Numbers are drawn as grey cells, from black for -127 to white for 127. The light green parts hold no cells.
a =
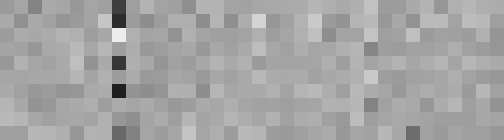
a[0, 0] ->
27
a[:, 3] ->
[42, 33, 43, 41, 34, 39, 28, 24, 32, 53]
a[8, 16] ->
52
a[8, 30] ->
35
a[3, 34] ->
28
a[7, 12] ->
25
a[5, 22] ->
34
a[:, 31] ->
[22, 58, 33, 36, 53, 38, 38, 44, 30, 27]
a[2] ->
[29, 43, 40, 43, 51, 48, 30, 40, 109, 48, 36, 37, 18, 48, 36, 32, 32, 35, 48, 30, 37, 48, 63, 14, 36, 35, 67, 31, 34, 63, 27, 33, 32, 29, 48, 21]
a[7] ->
[53, 40, 19, 24, 39, 42, 46, 30, 43, 37, 42, 33, 25, 29, 42, 39, 46, 37, 33, 34, 31, 36, 37, 49, 48, 54, 3, 33, 44, 41, 22, 44, 54, 31, 40, 19]
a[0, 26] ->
65
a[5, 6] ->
36
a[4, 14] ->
40
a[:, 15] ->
[50, 52, 32, 40, 51, 40, 54, 39, 41, 46]
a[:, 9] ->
[31, 28, 48, 45, 47, 43, 19, 37, 15, 2]
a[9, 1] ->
31
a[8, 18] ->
38
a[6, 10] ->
14
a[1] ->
[41, 16, 41, 33, 21, 27, 35, 70, -83, 28, 13, 29, 46, 46, 13, 52, 15, 45, 84, 23, 33, 51, 74, 27, 19, 53, 57, 24, 40, 18, 58, 58, 35, 60, 56, 31]
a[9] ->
[32, 31, 54, 53, 47, 23, 50, 48, -23, 2, 37, 29, 38, 67, 37, 46, 29, 57, 53, 29, 26, 32, 38, 43, 24, 37, 34, 55, 40, -18, 33, 27, 36, 31, 31, 24]
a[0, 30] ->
51
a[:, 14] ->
[51, 13, 36, 25, 40, 26, 14, 42, 36, 37]
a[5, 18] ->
56
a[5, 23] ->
40
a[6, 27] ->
38
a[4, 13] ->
29
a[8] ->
[57, 53, 39, 32, 38, 40, 36, 49, 23, 15, 36, 43, 31, 53, 36, 41, 52, 45, 38, 49, 33, 44, 46, 32, 26, 60, 30, 37, 41, 38, 35, 30, 30, 30, 39, 36]
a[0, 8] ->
-64
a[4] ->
[24, 49, 38, 34, 42, 63, 19, 42, -73, 47, 40, 21, 33, 29, 40, 51, 41, 49, 27, 36, 35, 36, 37, 47, 30, 51, 35, 43, 50, 38, 45, 53, 36, 54, 46, 42]
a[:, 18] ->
[39, 84, 48, 61, 27, 56, 41, 33, 38, 53]
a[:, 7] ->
[32, 70, 40, 54, 42, 48, 44, 30, 49, 48]
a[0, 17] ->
34

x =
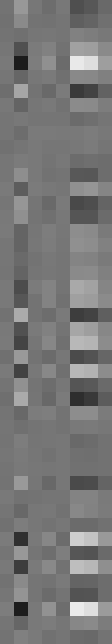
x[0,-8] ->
-12
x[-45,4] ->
-10
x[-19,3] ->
-18
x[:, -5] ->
[-18, -13, -8, 1, 16, -5, -22, -6, -10, -5, -9, -11, -13, -7, -22, -15, -2, -3, -7, -8, 3, 3, -18, 1, 7, -20, 8, -18, -23, -1, -9, -9, -13, -9, -23, -10, -7, -12, 7, -17, 9, -12, -20, 18, -3, -14]
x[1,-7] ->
10
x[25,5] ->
-52
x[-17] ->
[-11, -23, -3, -1, -12, 13, 13, -4]
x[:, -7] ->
[24, 10, -15, -47, -99, -25, 38, -27, -7, -18, -10, -4, 14, -34, 22, 16, -27, -27, -21, -27, -51, -41, 43, -46, -59, 25, -61, 17, 42, -23, -15, -2, -5, -6, 25, -13, -23, -2, -79, 24, -66, 10, 20, -98, -25, 0]
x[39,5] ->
-41
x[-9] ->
[-14, -2, -8, -12, -8, -20, -20, -14]
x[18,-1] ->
-5
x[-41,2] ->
-8
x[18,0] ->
-9
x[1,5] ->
-32
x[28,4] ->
-4
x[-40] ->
[-17, 38, -12, -22, -4, -69, -60, -29]
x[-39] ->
[-7, -27, -9, -6, -13, 11, 10, -2]
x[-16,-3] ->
-6
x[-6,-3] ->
62
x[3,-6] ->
-4
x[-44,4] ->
-10
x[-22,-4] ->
-15
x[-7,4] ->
-1
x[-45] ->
[-14, 10, -12, -13, -10, -32, -27, -15]
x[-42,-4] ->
-20
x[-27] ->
[-10, -27, -10, -8, -10, 10, 11, 0]
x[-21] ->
[-15, 25, -12, -20, -8, -52, -44, -25]
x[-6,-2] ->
55
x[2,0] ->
-12
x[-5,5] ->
-27

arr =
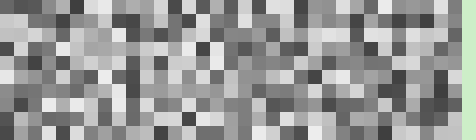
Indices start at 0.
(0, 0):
-24
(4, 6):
80
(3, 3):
-5
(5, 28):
-61
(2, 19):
-34
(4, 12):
76
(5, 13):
14
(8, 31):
-28
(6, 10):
30
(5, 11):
21
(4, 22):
34
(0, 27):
107
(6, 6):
30
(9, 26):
5
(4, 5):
53
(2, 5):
76
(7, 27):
72
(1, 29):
-21
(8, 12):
87
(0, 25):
38
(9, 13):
79
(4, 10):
56
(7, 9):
-20
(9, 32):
66
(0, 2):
-39
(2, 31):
78
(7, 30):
-44
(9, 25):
-28
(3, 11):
89
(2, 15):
-33
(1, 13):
-52
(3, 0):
-50
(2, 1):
63
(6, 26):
10
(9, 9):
47
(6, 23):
-5
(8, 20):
95
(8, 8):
68

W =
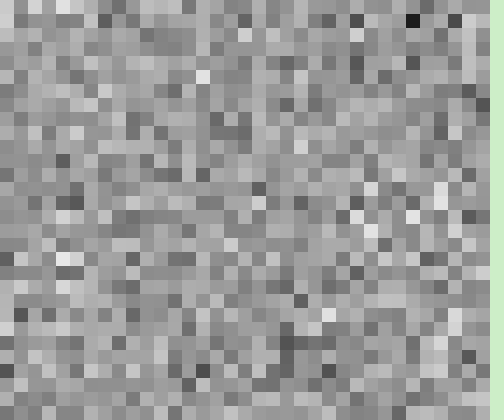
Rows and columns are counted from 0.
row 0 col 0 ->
74
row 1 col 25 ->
-48
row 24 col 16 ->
17
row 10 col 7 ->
62
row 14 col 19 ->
-3
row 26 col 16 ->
59
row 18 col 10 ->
47
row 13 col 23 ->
35
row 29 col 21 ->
20
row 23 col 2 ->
50
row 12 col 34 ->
33
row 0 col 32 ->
42
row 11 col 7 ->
5
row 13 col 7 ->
19
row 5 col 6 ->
15
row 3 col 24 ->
16
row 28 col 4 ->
31
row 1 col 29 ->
-99
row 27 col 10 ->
17
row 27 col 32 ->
32
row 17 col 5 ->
15
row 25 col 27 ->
24
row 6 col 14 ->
4
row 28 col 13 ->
9
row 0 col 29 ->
19
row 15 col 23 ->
28
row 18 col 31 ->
-9
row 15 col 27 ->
43
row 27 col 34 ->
42
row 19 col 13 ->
26
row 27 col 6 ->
15
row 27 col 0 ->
25
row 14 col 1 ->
26
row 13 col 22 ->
48
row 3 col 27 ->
29
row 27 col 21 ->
15
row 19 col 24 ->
37
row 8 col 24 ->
58

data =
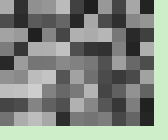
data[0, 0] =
43
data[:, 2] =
[16, -36, -95, 46, -10, 60, 78, 4, 61]
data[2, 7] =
54
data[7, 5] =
49
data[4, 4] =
9
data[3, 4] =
65
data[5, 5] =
34
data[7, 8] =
-72
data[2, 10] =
-63
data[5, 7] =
-52
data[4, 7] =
-46
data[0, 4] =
59
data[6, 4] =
-23
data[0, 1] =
-79
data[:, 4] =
[59, -25, -57, 65, 9, -42, -23, -47, -82]
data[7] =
[-58, -51, 4, -30, -47, 49, 7, -41, -72, -1, -94]
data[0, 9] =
39
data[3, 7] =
-78
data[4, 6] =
-7
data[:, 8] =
[-58, -80, -8, 1, 31, -68, -31, -72, -55]
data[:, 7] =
[24, -52, 54, -78, -46, -52, -58, -41, -2]
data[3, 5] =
-48
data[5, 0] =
17
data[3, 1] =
-73
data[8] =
[-12, 44, 61, 39, -82, -5, -11, -2, -55, -26, -90]

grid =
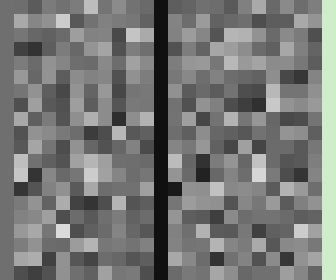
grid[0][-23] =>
-16
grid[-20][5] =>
-3
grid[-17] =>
[-16, -62, -76, -33, -3, -23, 20, 36, -46, -1, -16, -111, -45, -2, -28, 38, 29, 13, -20, -31, 39, 0, -27]
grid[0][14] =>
-15
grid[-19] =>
[-16, 41, 6, 17, 76, -39, -13, 1, -4, -8, -29, -111, 3, -18, 27, -29, -22, -16, -49, -34, -34, 41, 20]
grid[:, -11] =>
[-33, 3, 2, -45, -2, -7, 17, -13, -12, -17, 5, 59, 20, -102, -9, 21, 1, 3, 40, -20]
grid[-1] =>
[-16, -49, -64, -45, 17, -16, -30, 33, -8, -5, -49, -111, -20, -6, -12, 38, 14, -23, -15, -15, 30, 6, -27]
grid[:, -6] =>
[0, -16, 50, 13, 25, -23, -49, -65, -9, -40, 32, -24, -18, 12, 7, -18, -7, -4, 3, -23]
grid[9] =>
[-16, -45, 18, 10, -6, -18, -67, -50, 55, -39, -31, -111, -17, -32, 13, -24, -31, -40, -13, -22, 20, 14, -32]
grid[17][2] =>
18
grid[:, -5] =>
[41, -49, 18, -20, 36, -29, -53, -79, 22, -13, -58, 66, 86, 5, -8, -12, -63, 42, -45, -15]
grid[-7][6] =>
40
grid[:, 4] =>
[-14, 76, -20, -3, 5, -34, -55, -46, -44, -6, -50, -44, -22, 17, 44, -49, 90, -21, 18, 17]
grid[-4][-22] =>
24
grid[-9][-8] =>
-3
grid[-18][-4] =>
-21
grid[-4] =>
[-16, 24, 40, -9, 90, -49, -31, -20, 4, -24, -40, -111, 1, -16, 50, -36, -38, -7, -63, -31, -27, 76, 33]
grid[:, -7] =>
[-37, -22, 53, 29, 56, -18, -12, -50, 51, -31, -57, 20, 4, 8, -43, 10, -38, 5, -14, 14]
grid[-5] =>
[-16, 2, 8, 31, -49, -19, -38, -16, -3, -29, -19, -111, 21, -33, -37, -64, 10, -18, -12, -12, -20, -34, -28]
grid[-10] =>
[-16, -39, 37, -10, -50, 18, -25, -45, -24, 2, -52, -111, 5, -7, 23, -30, -57, 32, -58, -20, -20, -38, -8]
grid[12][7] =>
33
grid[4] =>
[-16, -3, -20, 18, 5, -17, -20, 9, -18, 33, 10, -111, -2, 22, 25, -8, 56, 25, 36, 11, 12, -7, -34]
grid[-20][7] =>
-11
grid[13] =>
[-16, -74, -43, 2, 17, -37, 40, -18, -14, -14, 32, -111, -102, 17, 15, 65, 8, 12, 5, -36, 50, 26, -17]
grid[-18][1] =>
-9
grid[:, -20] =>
[-4, 17, -30, -33, 18, 19, -33, -38, -4, 10, -10, -31, 7, 2, -28, 31, -9, -19, -62, -45]
